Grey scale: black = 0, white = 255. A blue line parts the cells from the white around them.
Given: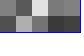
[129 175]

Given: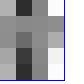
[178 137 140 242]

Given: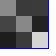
[139 136 213]

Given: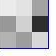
[235 209 215]

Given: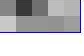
[133 148]

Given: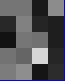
[117 129 113  38]

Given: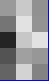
[154 226 226]

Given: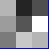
[181  85 181]

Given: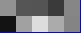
[146 161]
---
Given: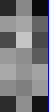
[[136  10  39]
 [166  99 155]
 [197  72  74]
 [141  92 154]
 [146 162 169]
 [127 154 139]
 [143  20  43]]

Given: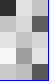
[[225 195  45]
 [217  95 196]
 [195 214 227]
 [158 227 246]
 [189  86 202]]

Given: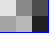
[[138  76 227]
 [185  32 164]]

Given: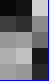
[[ 19 206   8]
 [ 48 139  63]
 [158 110 150]
 [191  23 174]
 [150  40 160]]

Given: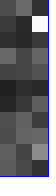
[[106  48  77]
 [ 41 249  59]
 [ 40  58  47]
 [ 70 101 104]
 [ 69  81  66]
 [ 46  41  32]
 [ 56  94  38]
 [ 96  60  78]
 [ 99 102  76]
 [ 68 140  95]
 [ 72  50  92]]

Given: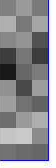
[[154 122 128]
 [120 165 176]
 [148  82 135]
 [119  60  61]
 [103 124  25]
 [ 73 157 145]
 [114  98 158]
 [154 175 110]
 [201 139 197]
 [107 103 114]]
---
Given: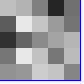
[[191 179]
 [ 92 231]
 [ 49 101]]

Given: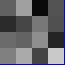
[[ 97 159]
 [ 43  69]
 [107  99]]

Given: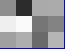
[[141  44]
 [239 250]
 [159 174]]

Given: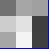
[[113 166]
 [204 226]
 [166 244]]

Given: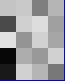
[[195 201]
 [ 74 208]
 [224 148]]

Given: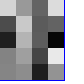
[[212 153]
 [ 76 201]
 [ 31 180]]

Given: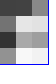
[[ 65  66]
 [115 230]
 [ 51 169]]

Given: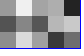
[[154 240]
 [ 83 134]
 [141 219]]
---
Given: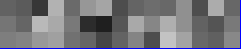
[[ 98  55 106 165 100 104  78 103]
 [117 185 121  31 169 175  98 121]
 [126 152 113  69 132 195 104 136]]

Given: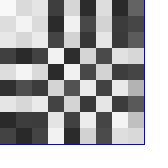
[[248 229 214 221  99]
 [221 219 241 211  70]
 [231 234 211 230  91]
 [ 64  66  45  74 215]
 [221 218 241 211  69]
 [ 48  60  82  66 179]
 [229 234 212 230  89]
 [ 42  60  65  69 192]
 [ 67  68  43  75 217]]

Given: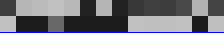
[[ 62 186 184 180  56  61 177]
 [192  28  27  27 192 191  27]]

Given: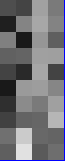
[[ 78 161]
 [ 31 167]
 [128 150]
 [ 97 160]
 [ 67 166]
 [ 25 157]
 [ 47 122]
 [ 65 102]
 [112 104]
 [ 95  90]]

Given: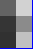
[[99]
 [53]
 [49]]

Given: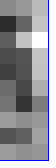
[[137 186]
 [ 44 195]
 [ 95 253]
 [ 77 195]
 [ 64 193]
 [109 174]
 [117 125]
 [156 152]
 [ 84 162]
 [155 149]]
